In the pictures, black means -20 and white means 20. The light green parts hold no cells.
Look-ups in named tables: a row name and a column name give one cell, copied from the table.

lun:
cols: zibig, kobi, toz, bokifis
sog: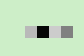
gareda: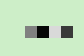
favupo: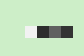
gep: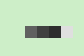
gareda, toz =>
14
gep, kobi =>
-10
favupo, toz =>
-5
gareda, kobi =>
-19
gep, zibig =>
-5
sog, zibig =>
9

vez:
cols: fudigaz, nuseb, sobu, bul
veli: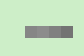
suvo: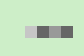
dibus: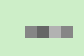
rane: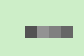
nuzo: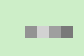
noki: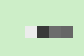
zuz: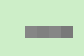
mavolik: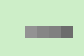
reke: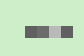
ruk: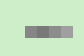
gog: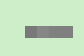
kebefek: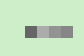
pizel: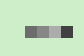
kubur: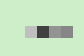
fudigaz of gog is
-1
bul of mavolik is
-3
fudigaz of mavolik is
3
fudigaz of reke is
-5
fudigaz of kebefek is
-4
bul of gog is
0

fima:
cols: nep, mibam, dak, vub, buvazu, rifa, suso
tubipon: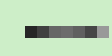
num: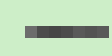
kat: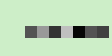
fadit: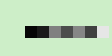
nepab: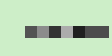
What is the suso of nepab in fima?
-8
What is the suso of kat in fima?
-10
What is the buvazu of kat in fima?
-19
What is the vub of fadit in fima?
-8
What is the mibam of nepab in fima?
2
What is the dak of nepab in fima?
-12

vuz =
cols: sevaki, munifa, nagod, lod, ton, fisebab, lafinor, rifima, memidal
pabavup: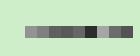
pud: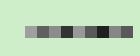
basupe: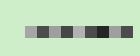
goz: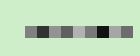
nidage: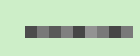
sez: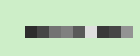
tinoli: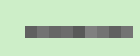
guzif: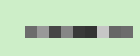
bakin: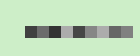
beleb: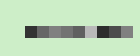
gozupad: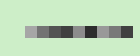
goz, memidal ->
-3
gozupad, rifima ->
-1
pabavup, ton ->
-4
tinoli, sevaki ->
-5
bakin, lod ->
7
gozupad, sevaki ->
6
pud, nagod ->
2
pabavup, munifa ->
0
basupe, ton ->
8
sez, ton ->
-6
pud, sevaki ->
5
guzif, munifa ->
4
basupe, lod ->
-9
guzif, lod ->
1
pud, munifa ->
-5
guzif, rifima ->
-4
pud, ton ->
4
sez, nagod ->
-2
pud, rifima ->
1
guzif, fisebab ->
-12

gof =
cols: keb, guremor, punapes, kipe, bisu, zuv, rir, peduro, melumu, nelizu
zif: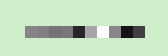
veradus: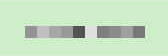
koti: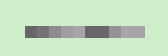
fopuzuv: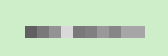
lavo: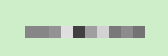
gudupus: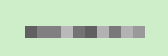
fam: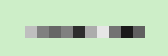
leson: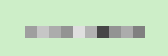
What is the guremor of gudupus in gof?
0
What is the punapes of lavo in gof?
3
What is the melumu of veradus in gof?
5
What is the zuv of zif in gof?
6
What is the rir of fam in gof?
16
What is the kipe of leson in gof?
3
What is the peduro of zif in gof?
1
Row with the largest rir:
zif

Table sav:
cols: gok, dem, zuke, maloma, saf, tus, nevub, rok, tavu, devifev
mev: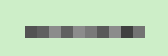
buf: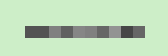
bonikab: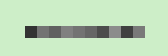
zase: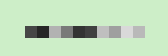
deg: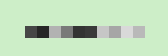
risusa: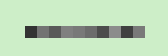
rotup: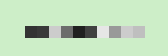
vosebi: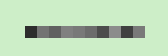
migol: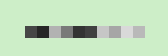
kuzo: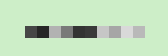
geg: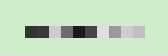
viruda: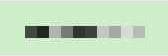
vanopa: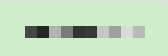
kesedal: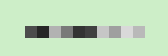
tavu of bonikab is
-10
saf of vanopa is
-12
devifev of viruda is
9
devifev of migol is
9
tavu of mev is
-10
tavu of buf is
-9
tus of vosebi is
-3
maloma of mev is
-5
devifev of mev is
-2
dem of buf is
-7
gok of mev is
-7
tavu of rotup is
12
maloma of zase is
-1
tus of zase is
-10
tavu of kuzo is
14
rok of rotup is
4
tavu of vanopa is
14
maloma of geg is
-3

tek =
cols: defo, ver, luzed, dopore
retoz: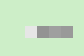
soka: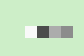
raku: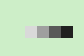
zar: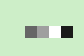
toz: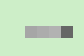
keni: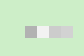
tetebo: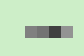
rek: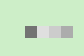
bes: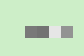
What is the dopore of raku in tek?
-15
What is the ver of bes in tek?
-2
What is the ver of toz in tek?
7
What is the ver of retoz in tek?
3
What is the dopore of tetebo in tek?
3
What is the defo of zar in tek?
-4
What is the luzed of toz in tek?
8
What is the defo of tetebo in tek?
0
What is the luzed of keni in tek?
12
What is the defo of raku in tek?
14
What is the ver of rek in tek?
15
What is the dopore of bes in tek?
3
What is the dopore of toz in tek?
-4
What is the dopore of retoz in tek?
4
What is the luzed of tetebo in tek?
-10
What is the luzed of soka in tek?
7
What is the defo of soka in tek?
19
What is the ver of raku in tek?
5

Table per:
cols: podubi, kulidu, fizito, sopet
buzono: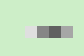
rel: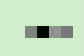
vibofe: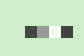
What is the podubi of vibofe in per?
-9
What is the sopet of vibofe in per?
-10
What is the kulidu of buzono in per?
1
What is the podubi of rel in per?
0
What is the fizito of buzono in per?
-5
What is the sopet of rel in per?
-1
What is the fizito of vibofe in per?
19
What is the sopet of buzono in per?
6
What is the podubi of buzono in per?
15
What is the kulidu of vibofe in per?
4
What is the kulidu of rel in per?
-19
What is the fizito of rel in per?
3

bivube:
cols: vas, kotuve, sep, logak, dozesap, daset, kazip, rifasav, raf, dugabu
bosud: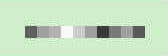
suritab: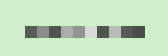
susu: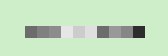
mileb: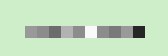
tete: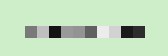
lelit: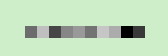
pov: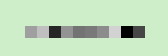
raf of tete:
-16
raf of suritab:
-6
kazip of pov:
2
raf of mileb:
4
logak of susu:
16
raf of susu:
1
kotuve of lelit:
10
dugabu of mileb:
-14

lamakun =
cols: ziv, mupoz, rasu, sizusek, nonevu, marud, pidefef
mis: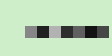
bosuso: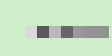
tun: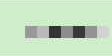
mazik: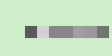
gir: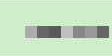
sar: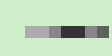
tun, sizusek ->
2
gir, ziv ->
7
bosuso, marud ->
3
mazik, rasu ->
1
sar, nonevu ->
-12
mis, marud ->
-17
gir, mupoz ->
-4
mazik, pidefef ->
-2
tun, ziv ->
4
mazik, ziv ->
-6
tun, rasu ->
-12
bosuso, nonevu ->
4
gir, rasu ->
-6
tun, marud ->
3
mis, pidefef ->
-9
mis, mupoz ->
-15
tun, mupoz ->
9
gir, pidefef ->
-4
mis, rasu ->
8
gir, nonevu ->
1
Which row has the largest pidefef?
tun

